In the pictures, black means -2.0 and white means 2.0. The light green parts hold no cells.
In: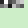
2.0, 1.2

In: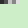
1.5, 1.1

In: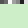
1.9, 1.5

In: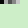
1.1, 0.7

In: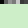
1.1, 0.3

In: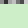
1.2, 1.0
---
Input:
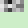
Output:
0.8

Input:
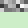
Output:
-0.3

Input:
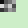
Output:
0.2

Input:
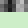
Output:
-1.0

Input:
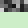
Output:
-0.3

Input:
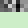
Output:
-1.1
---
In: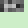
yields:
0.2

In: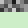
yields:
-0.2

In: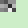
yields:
-0.7

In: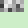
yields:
1.3

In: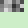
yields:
0.8

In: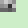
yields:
1.2

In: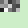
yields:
0.7
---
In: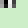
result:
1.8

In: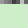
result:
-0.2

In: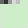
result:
0.4

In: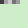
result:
1.2

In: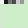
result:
-0.2

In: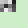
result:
1.5

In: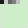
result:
-0.4
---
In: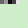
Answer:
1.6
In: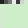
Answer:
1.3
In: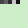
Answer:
-1.7
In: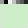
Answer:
-1.4
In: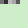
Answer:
-0.6
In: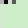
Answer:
-0.6
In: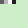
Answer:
-1.5
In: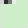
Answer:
1.7
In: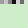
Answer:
-0.3
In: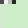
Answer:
-1.4
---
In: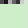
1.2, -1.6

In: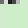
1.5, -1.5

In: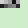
1.3, -1.7

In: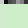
1.2, -1.8

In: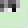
1.8, -1.8

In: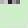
1.2, -1.4
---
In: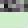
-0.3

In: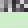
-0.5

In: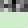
-0.5

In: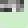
-1.0

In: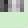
0.2

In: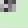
-0.7

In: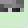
-0.5
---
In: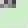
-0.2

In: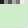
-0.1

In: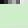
-0.4

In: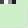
0.3

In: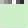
-0.1

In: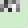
-0.7
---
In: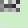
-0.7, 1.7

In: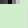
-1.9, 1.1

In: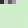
-0.5, 1.5

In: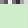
-0.2, 1.8

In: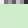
-0.5, 1.7

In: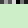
1.4, 1.4

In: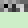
-1.4, 1.4

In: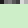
-0.6, 1.4
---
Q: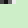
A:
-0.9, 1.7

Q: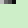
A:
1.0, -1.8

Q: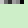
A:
1.1, -1.9

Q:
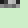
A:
-1.6, 0.4

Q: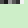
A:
-0.8, 1.8

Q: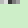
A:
0.9, 0.5

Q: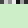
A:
-0.9, -1.3

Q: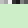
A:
1.0, -0.6
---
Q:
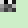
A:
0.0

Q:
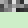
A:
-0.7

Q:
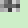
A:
0.7

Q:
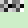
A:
0.8

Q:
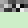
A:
0.7

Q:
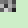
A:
-0.5

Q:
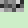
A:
1.1

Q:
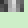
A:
-0.6

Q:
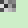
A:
-0.7

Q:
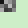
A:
0.7
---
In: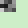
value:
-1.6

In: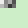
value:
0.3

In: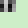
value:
1.0

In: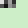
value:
-1.7

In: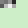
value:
1.0

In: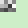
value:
0.7

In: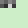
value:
-1.3
